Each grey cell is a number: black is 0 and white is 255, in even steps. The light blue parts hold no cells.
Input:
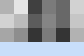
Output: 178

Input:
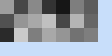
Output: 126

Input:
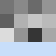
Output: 167

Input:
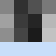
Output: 194

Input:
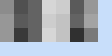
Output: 121

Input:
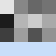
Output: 146
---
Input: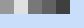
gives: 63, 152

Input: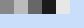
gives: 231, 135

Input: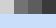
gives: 58, 209

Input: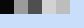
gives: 189, 7

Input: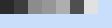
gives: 225, 42

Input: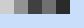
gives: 42, 206

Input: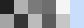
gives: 245, 165

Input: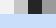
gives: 154, 242

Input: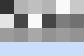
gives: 201, 156

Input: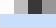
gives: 150, 252
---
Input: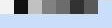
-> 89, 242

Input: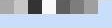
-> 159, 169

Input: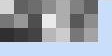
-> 97, 47

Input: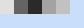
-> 193, 224

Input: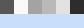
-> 45, 87

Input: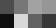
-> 150, 15
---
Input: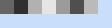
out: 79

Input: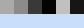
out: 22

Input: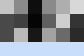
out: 14

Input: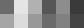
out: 68

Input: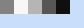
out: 86

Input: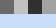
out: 106
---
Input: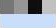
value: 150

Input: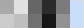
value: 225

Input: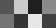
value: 202

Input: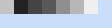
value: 34

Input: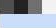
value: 34

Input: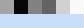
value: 7
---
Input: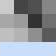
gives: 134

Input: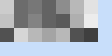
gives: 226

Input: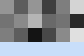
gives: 212

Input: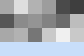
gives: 62

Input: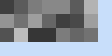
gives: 179

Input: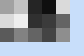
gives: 218

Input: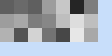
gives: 125
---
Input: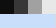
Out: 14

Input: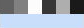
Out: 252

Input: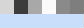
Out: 168

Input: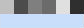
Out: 127

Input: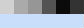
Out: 150

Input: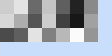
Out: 128

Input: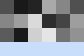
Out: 208
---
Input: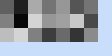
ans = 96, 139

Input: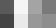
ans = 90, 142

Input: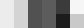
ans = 236, 201

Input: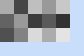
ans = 172, 228

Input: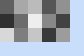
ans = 96, 156

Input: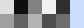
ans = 222, 109
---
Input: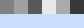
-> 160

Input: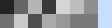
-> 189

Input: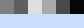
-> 128

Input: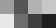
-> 178

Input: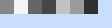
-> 155

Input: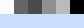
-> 144

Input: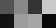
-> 157
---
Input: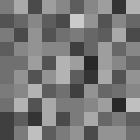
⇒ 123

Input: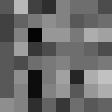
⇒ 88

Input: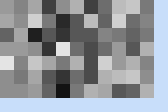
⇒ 154

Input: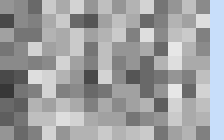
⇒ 149

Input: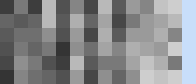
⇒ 61
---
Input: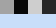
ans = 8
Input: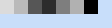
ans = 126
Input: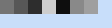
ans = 14
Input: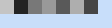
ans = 89
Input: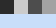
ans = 203
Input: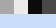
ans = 234
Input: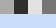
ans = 46
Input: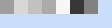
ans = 247
